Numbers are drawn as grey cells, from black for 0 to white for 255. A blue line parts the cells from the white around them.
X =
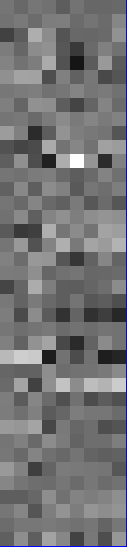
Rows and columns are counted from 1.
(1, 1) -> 117
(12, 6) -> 254
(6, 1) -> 144
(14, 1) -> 97
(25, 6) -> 42
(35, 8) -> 108
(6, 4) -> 78
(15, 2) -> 105
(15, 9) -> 86
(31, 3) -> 164
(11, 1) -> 82
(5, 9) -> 90
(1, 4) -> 113
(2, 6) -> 107
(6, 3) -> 162
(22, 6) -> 116
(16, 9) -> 144
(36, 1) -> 94
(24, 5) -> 107
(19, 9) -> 100
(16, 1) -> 113
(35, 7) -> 119
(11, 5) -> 115
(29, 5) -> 80
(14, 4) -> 140
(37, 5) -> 147
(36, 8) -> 131
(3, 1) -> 65
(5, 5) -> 82
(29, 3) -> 134
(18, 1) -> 117
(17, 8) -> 163
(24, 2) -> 110
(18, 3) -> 82
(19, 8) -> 134
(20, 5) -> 113
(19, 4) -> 149

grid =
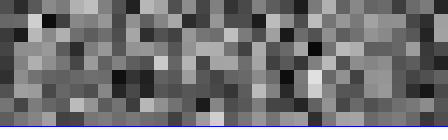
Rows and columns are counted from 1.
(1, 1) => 79
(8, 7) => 148
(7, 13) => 77
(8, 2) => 70
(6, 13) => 89
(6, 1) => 48
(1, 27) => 101
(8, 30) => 120
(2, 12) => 133
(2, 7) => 127
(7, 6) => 92
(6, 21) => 14
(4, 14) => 147
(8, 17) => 77
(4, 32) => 75
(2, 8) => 150
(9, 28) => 117
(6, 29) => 90
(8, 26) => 106
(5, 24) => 185
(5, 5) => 118
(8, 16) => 134
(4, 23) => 9
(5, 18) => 110
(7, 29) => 91
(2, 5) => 64
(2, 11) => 96
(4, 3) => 143
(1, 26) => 136
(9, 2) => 118
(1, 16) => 128
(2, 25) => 150
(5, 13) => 101
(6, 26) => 66
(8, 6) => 187
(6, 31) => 80
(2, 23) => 188

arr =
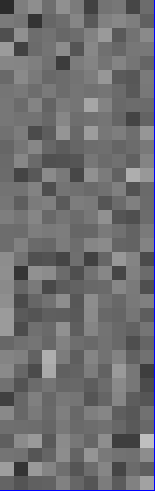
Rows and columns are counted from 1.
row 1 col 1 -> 43
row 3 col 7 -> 130
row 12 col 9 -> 113
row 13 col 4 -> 139
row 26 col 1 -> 132
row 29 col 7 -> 85
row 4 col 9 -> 103
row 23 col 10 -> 118
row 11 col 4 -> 103
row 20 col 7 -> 114
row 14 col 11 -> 106
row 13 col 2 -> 68
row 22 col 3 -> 102
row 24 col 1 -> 155
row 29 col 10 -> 93
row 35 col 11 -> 162
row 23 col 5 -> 94
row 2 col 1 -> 122
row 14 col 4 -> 78
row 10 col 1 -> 113
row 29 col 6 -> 117
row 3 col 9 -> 89
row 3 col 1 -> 79
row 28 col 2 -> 83
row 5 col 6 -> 124
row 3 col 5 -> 103
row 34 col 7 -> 109
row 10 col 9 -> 126
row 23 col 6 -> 89
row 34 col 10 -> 107
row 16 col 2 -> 117
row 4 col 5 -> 141
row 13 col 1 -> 107
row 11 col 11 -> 121
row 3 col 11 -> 138
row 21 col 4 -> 73
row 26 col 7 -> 133
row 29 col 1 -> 64
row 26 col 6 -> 94

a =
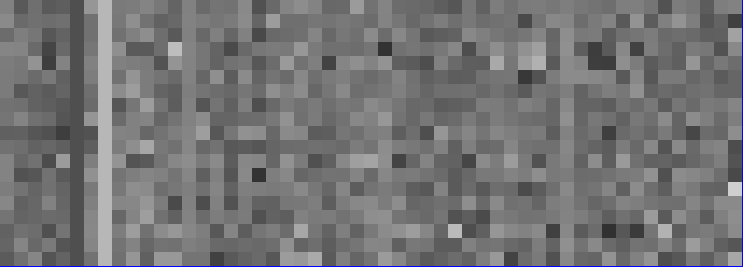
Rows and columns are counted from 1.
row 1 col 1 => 129
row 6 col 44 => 131
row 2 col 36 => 113
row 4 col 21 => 121
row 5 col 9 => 128
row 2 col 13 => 104
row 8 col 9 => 86
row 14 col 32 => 131
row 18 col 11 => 103
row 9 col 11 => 132
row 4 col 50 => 123
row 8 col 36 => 123
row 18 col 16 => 105
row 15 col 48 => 112
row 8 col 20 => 105
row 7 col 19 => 108
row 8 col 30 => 104
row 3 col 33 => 98
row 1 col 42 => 119
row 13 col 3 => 86
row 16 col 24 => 124
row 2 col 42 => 109
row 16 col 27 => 142
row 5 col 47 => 91
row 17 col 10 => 157
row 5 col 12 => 83
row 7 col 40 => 113
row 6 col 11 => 124
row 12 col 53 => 83
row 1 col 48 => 82
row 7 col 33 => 111
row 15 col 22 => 120
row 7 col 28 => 119
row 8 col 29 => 118
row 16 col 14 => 131
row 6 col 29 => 131
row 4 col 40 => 105
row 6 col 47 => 87
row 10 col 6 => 79
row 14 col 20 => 122

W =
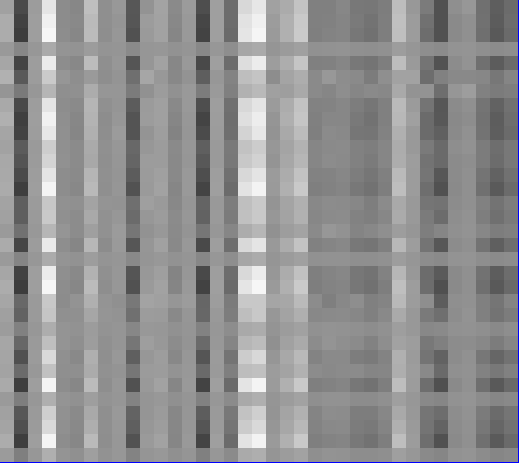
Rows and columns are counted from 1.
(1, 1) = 161
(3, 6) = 135
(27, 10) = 118
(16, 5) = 144
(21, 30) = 157
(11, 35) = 124
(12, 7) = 168
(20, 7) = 178
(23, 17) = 125
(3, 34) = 144
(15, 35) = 129
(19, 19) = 171
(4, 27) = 143
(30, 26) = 125
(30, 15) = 93
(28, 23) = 127
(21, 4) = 246
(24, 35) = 143
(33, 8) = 146
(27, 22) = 177
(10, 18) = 211
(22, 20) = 165
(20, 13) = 132
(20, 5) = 143
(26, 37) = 114
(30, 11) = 149
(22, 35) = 128
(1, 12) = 163
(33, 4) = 175
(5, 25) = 134
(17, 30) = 150
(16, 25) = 140
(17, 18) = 172
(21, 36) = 89
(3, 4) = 246
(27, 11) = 155
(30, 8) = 143
